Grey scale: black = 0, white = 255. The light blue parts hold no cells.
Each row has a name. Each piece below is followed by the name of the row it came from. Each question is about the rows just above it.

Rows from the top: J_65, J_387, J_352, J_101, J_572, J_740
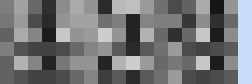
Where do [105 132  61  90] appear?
J_740
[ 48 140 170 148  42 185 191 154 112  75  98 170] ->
J_65
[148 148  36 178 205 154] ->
J_572
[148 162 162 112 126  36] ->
J_387

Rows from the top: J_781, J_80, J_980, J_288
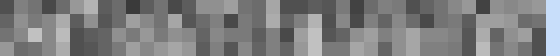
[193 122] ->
J_288
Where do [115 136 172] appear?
J_288
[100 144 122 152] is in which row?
J_980
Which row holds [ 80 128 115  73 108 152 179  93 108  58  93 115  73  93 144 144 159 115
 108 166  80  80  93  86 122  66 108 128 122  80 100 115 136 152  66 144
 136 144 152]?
J_781
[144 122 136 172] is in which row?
J_80

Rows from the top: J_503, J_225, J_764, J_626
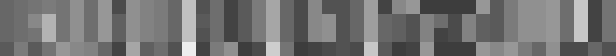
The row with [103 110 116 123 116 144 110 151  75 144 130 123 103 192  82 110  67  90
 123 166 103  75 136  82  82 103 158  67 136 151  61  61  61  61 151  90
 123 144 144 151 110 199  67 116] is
J_503
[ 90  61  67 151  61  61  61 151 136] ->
J_626
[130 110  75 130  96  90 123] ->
J_225
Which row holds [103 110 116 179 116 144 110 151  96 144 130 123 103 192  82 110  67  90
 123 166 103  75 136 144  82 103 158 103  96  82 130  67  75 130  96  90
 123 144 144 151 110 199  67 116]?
J_764
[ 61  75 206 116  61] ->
J_626

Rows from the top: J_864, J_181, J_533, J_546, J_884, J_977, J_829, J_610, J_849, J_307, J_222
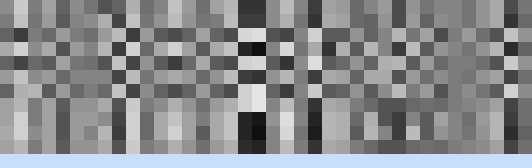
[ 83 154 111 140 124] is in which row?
J_977
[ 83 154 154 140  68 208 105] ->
J_849
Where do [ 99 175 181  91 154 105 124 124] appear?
J_884
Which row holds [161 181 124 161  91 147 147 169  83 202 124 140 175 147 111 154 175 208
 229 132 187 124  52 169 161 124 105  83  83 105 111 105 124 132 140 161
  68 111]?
J_610
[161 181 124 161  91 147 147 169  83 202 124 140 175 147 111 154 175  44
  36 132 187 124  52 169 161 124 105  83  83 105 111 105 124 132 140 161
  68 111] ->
J_222

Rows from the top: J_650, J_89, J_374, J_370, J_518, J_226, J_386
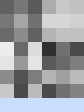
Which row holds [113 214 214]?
J_89
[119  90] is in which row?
J_650
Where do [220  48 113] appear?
J_370
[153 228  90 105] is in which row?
J_518
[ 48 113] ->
J_370

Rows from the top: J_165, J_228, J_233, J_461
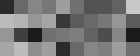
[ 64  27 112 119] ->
J_233
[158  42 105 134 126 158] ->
J_461
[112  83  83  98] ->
J_165
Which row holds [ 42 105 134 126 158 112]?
J_461
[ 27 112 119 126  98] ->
J_233

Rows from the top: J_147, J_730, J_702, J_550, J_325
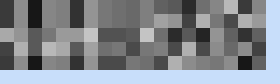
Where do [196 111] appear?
J_702
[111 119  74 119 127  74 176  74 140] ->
J_550
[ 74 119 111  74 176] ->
J_325
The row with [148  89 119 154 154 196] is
J_702
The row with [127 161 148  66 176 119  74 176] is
J_730
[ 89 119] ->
J_702

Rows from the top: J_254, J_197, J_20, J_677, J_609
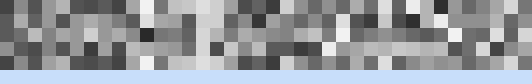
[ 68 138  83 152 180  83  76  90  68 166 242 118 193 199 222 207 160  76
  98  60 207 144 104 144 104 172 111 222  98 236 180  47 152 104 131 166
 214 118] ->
J_254
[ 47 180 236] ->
J_197
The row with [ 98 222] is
J_197

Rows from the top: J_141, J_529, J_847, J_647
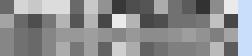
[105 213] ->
J_141
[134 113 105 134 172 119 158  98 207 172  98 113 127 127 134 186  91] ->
J_647
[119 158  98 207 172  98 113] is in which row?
J_647
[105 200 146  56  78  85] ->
J_141

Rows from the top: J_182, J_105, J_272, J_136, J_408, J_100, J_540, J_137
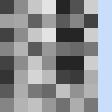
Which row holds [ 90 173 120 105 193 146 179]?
J_540
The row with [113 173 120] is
J_137
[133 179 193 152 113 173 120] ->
J_137
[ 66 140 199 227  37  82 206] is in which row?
J_182
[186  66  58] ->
J_100
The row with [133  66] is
J_105
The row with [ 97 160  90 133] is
J_105

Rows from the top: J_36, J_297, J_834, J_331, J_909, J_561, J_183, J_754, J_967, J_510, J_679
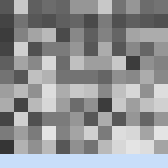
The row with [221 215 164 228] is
J_510
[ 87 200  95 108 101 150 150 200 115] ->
J_36
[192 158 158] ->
J_909
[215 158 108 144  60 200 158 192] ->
J_754
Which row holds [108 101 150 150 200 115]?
J_36

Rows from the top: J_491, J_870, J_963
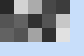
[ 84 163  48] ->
J_963
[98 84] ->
J_963
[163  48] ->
J_963

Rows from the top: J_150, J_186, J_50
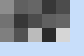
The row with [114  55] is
J_186
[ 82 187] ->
J_50
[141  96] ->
J_150
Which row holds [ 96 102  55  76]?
J_150
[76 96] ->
J_186
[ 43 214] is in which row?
J_50
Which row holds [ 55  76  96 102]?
J_186

